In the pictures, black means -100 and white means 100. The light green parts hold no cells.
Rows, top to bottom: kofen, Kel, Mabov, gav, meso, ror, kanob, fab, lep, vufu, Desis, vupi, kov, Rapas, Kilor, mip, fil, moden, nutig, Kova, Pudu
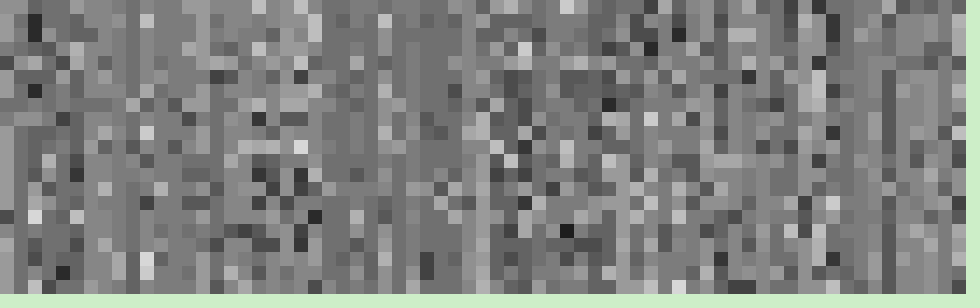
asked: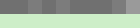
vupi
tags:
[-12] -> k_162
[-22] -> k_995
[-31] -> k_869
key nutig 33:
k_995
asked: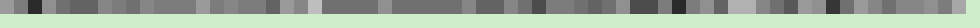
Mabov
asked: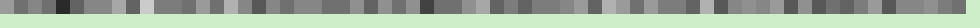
Kova
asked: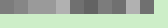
kanob

